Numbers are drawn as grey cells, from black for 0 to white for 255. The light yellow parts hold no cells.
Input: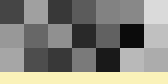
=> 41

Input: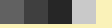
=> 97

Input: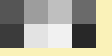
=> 85

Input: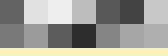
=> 87

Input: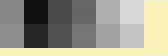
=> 74

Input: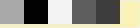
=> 94

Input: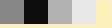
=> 178

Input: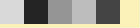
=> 149
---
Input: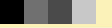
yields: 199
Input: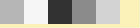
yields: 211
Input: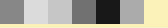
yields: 170
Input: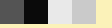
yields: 202
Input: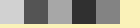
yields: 131
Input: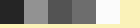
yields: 251
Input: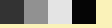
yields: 5
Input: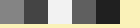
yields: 32
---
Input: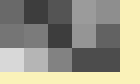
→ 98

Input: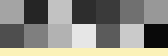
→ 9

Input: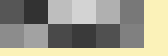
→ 128

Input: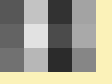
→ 169

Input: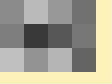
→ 119

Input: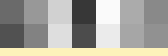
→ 144

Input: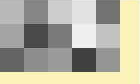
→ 193

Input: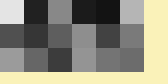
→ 122

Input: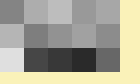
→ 140
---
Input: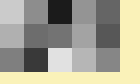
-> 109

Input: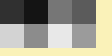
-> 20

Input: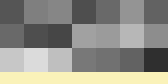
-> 78

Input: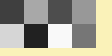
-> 168

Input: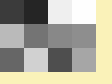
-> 116

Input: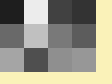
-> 192
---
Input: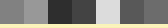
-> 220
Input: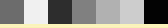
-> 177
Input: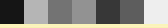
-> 55
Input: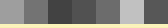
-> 108
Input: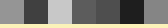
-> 78
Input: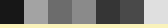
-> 52
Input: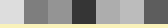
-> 173
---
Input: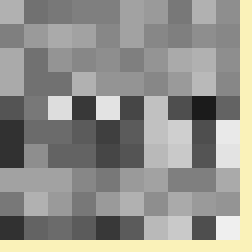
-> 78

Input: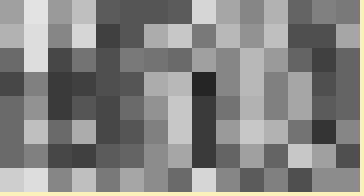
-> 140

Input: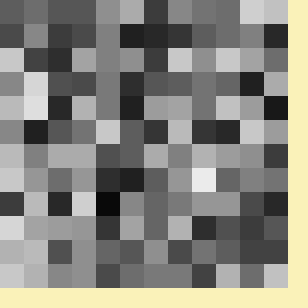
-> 109

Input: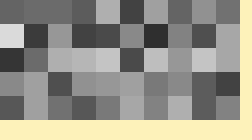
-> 93

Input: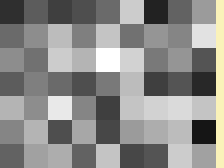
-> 204
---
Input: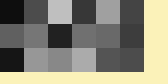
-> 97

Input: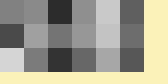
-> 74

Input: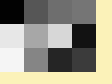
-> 231

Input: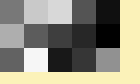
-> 174

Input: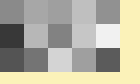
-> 56

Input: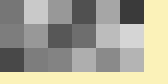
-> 125
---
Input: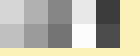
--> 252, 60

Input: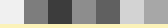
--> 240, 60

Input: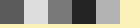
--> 221, 36

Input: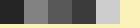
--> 204, 37

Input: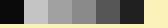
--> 195, 10

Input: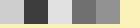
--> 225, 61

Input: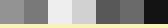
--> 238, 19
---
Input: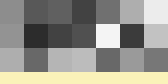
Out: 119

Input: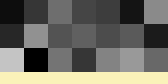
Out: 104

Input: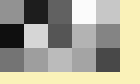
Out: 72

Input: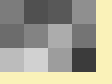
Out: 59

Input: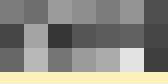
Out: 62

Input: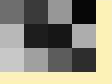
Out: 45

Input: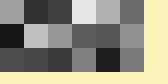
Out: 121

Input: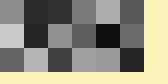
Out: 36

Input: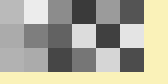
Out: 76
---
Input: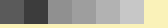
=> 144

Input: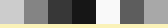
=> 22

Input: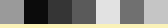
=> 90

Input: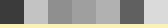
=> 159

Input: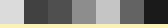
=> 141

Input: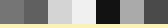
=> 240

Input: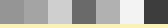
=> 106

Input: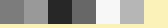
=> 39

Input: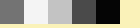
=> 244

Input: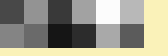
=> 21
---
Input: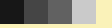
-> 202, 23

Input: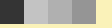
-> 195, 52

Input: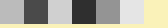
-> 229, 47

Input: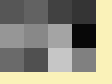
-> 198, 8

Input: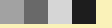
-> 214, 29

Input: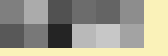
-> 199, 36

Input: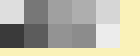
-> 236, 58

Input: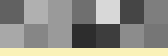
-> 216, 45

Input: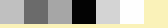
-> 254, 3
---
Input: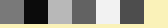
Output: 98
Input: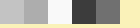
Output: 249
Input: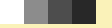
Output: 140
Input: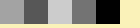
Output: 204
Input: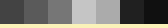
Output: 171
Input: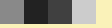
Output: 34
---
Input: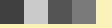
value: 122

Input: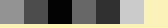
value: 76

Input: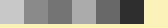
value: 116

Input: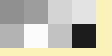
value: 157

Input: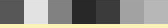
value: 87

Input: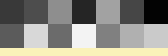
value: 57
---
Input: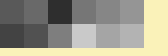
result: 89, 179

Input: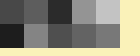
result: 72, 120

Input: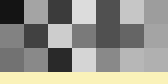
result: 20, 176

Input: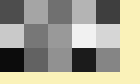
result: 77, 133

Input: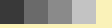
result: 57, 195

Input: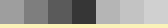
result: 158, 208

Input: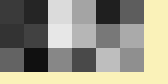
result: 58, 143

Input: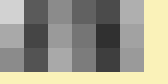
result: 210, 154
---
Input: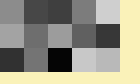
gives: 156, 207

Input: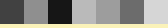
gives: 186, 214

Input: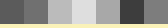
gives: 222, 222

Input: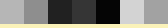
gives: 53, 211

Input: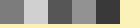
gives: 86, 208

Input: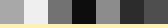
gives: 13, 239

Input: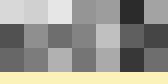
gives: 131, 230

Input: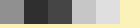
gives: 69, 223

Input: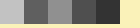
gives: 144, 194
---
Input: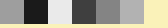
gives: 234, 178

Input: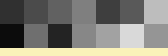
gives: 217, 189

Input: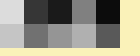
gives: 220, 197

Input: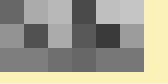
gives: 197, 191

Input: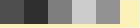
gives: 204, 146

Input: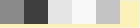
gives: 248, 229
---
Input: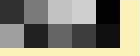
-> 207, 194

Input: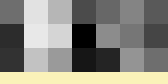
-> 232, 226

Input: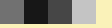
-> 196, 113

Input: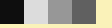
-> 220, 151

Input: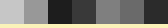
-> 198, 152

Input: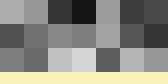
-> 213, 193

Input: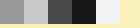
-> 244, 199
